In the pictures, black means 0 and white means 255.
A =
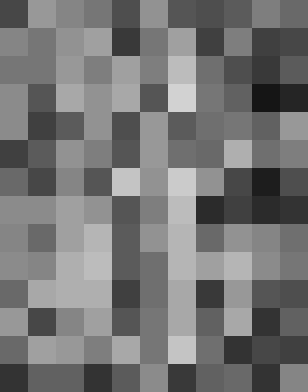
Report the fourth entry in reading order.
118
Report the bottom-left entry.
51
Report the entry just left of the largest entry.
85
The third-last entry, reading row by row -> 105
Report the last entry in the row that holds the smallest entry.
37
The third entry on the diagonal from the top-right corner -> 78
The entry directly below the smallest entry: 97
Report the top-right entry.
105
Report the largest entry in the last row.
139
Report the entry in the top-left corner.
71
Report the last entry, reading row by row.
133
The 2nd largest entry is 203
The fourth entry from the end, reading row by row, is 97
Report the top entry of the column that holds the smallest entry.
126
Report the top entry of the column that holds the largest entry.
85
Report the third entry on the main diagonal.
152
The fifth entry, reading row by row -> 78
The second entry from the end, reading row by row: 51
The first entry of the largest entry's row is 139
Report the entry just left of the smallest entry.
97
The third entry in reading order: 133
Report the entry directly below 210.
91
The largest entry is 210
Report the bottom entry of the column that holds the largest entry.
57
